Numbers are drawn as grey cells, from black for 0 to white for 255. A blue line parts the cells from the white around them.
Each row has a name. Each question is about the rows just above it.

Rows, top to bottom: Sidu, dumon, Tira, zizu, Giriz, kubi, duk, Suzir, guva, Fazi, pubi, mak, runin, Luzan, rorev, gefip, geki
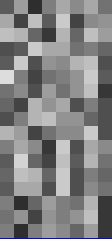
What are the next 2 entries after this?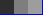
[138 102]
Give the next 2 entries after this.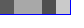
[ 79 138]
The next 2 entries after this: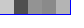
[191  79]
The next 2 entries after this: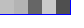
[126 102]
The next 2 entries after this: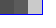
[168 168]
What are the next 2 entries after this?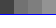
[202  91]
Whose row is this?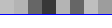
Tira

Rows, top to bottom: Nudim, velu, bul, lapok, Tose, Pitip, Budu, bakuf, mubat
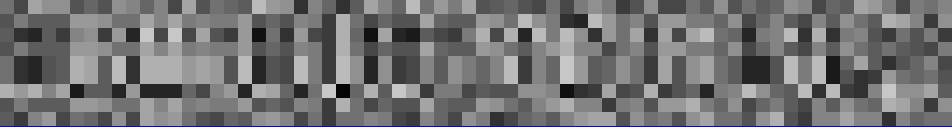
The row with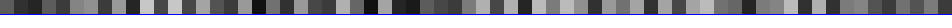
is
bul
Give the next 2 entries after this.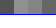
[132  71]
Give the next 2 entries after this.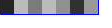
[113 164]
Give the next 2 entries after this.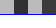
[ 49 132]
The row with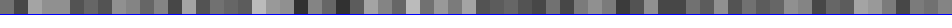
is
Nudim
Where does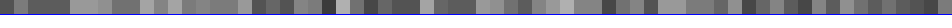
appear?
lapok
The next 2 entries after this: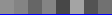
[102  92]

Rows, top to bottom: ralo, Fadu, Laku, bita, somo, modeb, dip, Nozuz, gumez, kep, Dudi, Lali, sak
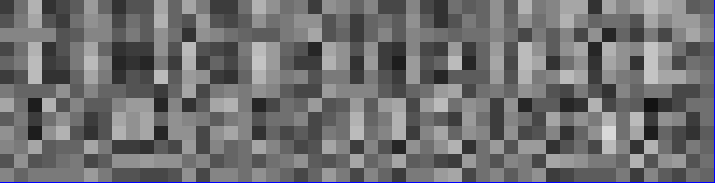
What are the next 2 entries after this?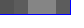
[122  92]
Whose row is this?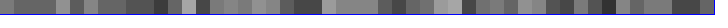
dip

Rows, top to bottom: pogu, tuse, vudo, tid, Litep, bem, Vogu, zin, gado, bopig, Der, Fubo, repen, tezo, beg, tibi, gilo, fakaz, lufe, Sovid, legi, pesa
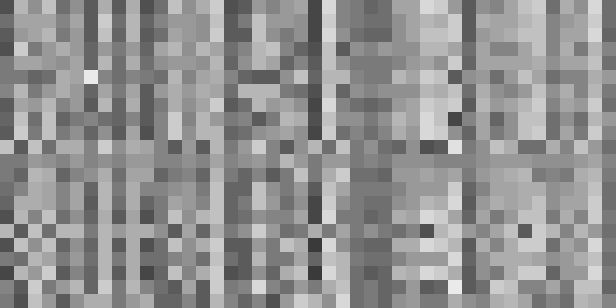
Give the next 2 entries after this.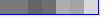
[204 164]
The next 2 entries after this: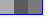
[173 144]
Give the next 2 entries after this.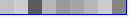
[164 153]

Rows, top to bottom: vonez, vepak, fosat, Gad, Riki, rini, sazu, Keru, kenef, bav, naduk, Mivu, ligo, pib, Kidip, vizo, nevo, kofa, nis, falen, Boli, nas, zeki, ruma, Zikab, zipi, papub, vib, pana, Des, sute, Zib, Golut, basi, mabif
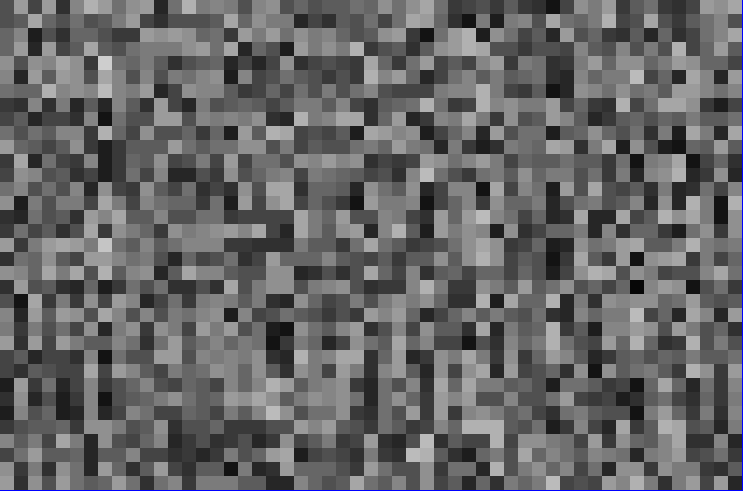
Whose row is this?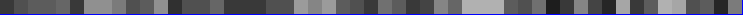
sute
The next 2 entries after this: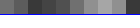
[ 68 102]
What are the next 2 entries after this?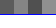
[68 92]
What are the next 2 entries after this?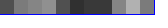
[57 57]
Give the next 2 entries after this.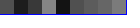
[144 112]

